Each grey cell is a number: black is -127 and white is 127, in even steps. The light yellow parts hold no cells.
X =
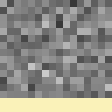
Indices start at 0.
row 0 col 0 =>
38
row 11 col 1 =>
25
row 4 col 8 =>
27
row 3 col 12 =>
18
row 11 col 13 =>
8
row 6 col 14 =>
-18
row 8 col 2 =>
-12
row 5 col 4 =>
1
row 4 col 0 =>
40
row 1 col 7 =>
-8
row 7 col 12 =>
-6
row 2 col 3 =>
-21
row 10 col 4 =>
-9
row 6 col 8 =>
20
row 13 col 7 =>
6
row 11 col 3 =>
7
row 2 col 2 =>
-10
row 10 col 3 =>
4
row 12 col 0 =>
-36
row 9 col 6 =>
-46
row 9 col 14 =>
-6
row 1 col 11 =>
5
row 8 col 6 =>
24
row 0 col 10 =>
-72
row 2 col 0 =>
16
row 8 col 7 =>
16
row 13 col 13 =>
-40
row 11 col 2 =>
29
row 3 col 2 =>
20
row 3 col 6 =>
61
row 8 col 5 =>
2
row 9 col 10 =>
-19
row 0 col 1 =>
-48
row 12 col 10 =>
3
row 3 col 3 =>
4

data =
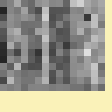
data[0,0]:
-10
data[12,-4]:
-12
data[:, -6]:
[-27, -40, -9, -33, -42, -41, -68, -30, -46, -35, -33, -43, -1]
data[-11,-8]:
-49
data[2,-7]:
-35
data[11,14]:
23
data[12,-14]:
-1
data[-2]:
[-54, 55, 3, -10, -10, 12, 51, -50, -14, -43, -2, 11, -8, 60, 23]
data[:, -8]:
[6, -44, -49, -41, -14, -16, -48, -57, -40, -7, -45, -50, -4]
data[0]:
[-10, 3, 41, -10, -22, 16, 25, 6, 9, -27, 64, 81, 39, 23, 38]
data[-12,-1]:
30
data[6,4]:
-17
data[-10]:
[-13, 13, 2, -16, -14, -12, 34, -41, -1, -33, 12, 28, 28, 63, -3]
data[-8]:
[-46, 15, 29, 23, -11, -23, 66, -16, -37, -41, -4, -6, 5, 60, 43]
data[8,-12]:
25
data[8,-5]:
14
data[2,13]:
61
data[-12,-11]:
-25
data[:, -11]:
[-22, -25, 7, -14, -23, -11, -17, -39, -34, -50, -10, -10, 3]
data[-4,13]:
70
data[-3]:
[-12, 16, -2, -16, -10, -13, 34, -45, 0, -33, 13, 26, 25, 63, -5]
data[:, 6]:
[25, 63, 77, 34, 41, 66, 37, 34, 54, 39, 34, 51, 3]
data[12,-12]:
-17
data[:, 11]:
[81, 4, 16, 28, 46, -6, -7, 30, -3, 15, 26, 11, -12]
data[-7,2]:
-12
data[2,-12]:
18
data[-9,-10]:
34
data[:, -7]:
[9, -43, -35, -1, -47, -37, -17, 1, -34, -44, 0, -14, 0]
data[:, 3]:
[-10, 33, 18, -16, -15, 23, 22, 18, 25, -38, -16, -10, -17]
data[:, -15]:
[-10, -90, -50, -13, -40, -46, -81, -85, -90, 1, -12, -54, 6]

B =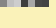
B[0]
5
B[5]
-56
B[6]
-60

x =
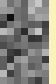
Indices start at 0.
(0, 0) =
39
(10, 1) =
-63
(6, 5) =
-24
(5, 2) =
-44
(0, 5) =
71
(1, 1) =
19
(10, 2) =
-26
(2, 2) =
-14
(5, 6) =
-27
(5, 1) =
-19
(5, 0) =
-30
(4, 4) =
18
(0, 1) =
-14
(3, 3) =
-20
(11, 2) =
-23
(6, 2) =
-16
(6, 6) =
-5
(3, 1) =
-13
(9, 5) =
-17
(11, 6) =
-13
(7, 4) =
19
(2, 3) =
-26
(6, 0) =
-51
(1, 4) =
57
